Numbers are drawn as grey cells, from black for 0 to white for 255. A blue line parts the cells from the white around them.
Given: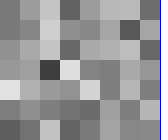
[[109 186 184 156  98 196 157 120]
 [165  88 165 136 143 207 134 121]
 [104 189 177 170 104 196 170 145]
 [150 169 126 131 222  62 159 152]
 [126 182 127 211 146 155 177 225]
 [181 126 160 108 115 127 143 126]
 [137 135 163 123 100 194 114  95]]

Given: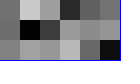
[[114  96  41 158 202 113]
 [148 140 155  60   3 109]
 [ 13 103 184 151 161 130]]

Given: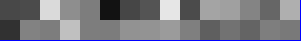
[[175 102 132 160 164  75 230  84  70  18 125 142 218  75  72]
 [121 126 100 114  95 127 155 147 146 124 125 192 125 130  49]]

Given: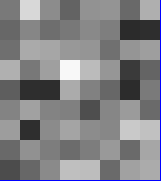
[[175 105 148 146  99 140 216 121]
 [ 46  43 126 137 120 110 134 103]
 [158 149 112 149 152 166 170 111]
 [100  58 150 187 248 159 120 176]
 [122  44 103 129 171  45  46  94]
 [106 155 134  78 128 131 161 131]
 [193 201 135 140 164 139  46 157]
 [166 106 153 125 108 125 145 105]
 [171 161 106 189 191 138 103  76]]

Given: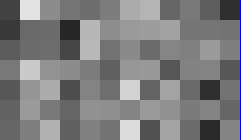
[[ 47  94 121 102 180 171 125 110 116 140 227  66]
 [115 117 117 162 157 154 141 183  38 108 105  57]
 [127 155 128 133 108 138 114 185  70 109 108  92]
 [ 87 131 130  86 153 150  96 124 140 146 202 120]
 [115  47 106 163  99 210 111 131  78 172 149  87]
 [102 131 123 144 155 132 143 145 101 120 154  98]
 [132  42 107 163  82 219 115 128  97 176 127 101]]

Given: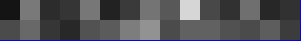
[[ 49  39 111  49  72 214  88 116  58  34 119  53  44 121  20]
 [ 60  93  75  81  97  97  75 146 125  91  82  40  54 104  75]]

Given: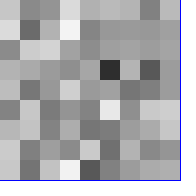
[[186 129 180 186 177 218 148 138 198]
 [160 152 154 152 133 243 178 107 219]
 [164 157 163 159 141 162 211 204 139]
 [156  88 180  46 166 143 155 170 179]
 [156 127 118 161 154 207 152 119 189]
 [206 201 143 232 131 148 123 199 131]
 [198 171 157 124 118 173 131 195 183]
 [149 137 179 112 202 139 158 128 203]
 [175 171 156 129  88 242 194 116 200]]

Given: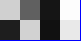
[[253  21  96 208]
 [233  17 210  30]]
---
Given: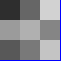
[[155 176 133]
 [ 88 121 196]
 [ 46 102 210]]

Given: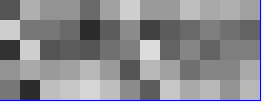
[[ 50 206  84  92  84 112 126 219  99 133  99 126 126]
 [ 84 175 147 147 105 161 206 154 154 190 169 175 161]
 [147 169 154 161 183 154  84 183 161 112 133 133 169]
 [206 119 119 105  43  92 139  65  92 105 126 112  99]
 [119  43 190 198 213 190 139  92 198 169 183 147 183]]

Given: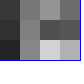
[[ 36 135 211 177]
 [ 49 127  79  85]
 [ 56 120 148 107]]

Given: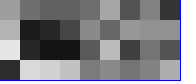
[[ 45 217 209 194 123 138 116 130 173]
 [158 110  97  97 110 166  83 130  51]
 [230  39  20  20  90 187  64 116  83]
 [179  27  39  70 138 103 151 145 145]]

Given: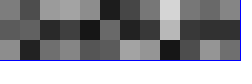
[[ 91  97  41  63  22 105  34  56 184  56  49  49]
 [125  77 155 163 141  28  70 119 213 119 105 133]
 [141  34 111 133  85  91 163 149  22  77 149 111]]

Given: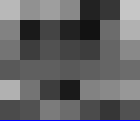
[[184 145 158 137  34  54 198]
 [177 116  61  26 130 137 151]
 [ 89  95  95  89  95 101 108]
 [ 75  81 123 108  75  54  81]
 [116  61  81  68  61 101 137]
 [130  26  68  34  18 108 177]]

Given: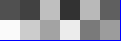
[[250 204 163 236 122 156]
 [ 80  65 191  50 185  95]]

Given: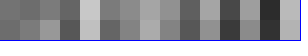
[[109 123 152  87 192 101 131 171 131  87 145  58 139  50 179]
 [115 109 123 101 200 123 139 165 145  95 165  72 158  44 186]]

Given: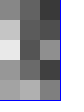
[[163 176 127]
 [151 106  64]
 [135  98  57]
 [197  91  78]
 [233  84 143]]
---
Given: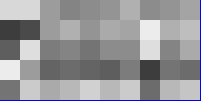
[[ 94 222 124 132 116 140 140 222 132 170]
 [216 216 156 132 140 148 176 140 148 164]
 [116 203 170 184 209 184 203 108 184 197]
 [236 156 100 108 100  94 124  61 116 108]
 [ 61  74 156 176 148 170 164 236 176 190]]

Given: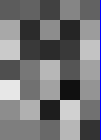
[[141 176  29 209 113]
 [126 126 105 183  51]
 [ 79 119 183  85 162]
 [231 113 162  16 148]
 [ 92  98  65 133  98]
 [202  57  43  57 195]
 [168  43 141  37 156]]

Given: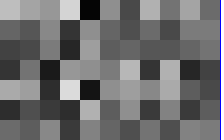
[[190 164 151 212   5 143  73 177 115 164 107]
 [170 158  45 219  20 143 158 136 170  93  73]
 [ 52 115  26 151 143 123 183  52 177  38  66]
 [107  93 136  58 130 101  79 115  79 130 123]
 [101  86 136  52 143 101  79 107  73 123 123]
 [ 45  79  58  45 177  93 143  58 130  58  93]
 [ 66  73 123  38 158  93 101  86  86 101 115]]

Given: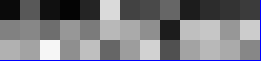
[[177 163 246 143 191 102 157 210  80 163 184 170 135]
 [129 135 110 151 123 184 170 143  28 191 198 151 204]
 [ 10  88  16   4  36 218  66  73 102  28  44  51  59]]

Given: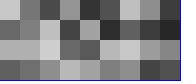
[[176 176 207 104  89 184 199 156 134]
 [104 127 191  68 163  45  96  60  39]
 [199 119  75 148  52  81 191 142  60]
 [ 96 111 142 184 163 127 142  68  81]]

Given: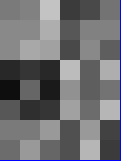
[[137 168 161  73 137  94]
 [108 153 102  80 182  59]
 [137 137 174  87 129 129]
 [122 129 195  59  73 115]
 [122 122 153  80 153  66]
 [ 14 102  26 145  94 115]
 [ 40  53  40 188  94 174]
 [ 87  47  53 161 108 182]]

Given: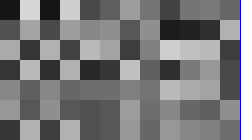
[[ 21 214  21 206  73  95 157 116  67 116 122 103]
 [ 54 185  47 177  41  54 192  95  47 122 151  73]
 [ 54 177  61 177  81  87 151 103 151 135 128 110]
 [ 81 163  73 157 135 143  87 143  28  34  47 177]
 [135  95 135 103 110 110 128 116 185 170 163  73]
 [151  87 143  87  81  87 157 110 135 103  95 143]
 [170  54 177  67 185 163  61 128 206 192 185  61]]

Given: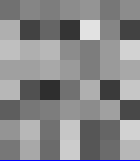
[[148 183 113 198  86 101 210]
 [191 175 183 140 125 154 210]
 [119 168 107 204  86 107 183]
 [160 160 168 154 125 154 168]
 [113 133 125 140 148 119 140]
 [ 94 119 125 148 140 160  72]
 [183  80  46 113 175  58 198]
 [175  66 101  52 226 133  66]]
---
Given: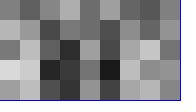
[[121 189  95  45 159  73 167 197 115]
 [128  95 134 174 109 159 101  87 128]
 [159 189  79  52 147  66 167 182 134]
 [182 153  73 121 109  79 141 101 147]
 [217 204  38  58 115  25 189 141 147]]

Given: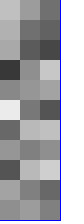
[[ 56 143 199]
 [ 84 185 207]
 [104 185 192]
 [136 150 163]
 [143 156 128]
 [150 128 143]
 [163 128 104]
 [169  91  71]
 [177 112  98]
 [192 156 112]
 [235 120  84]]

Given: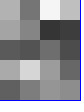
[[ 90  83 110  76]
 [ 96 125 149 141]
 [164 133  53  61]
 [170 214 156 103]
 [178 117 245 191]]

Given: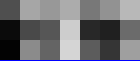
[[  3 139 100 213  92  53 159]
 [ 11  73  86 205  40  32 107]
 [ 79 166 152 172 120 146 184]]

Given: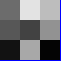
[[ 18 168   4]
 [ 87  66 146]
 [108 227 189]]

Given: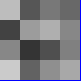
[[ 66 156 175 135]
 [135  52  79 128]
 [189  86 120 104]
 [203  98 143 168]]
